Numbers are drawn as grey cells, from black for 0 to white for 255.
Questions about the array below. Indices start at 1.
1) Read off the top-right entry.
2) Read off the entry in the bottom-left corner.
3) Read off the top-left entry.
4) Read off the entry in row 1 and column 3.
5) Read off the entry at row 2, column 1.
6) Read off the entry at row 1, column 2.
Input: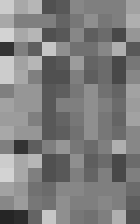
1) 162
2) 37
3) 204
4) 182
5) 168
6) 168
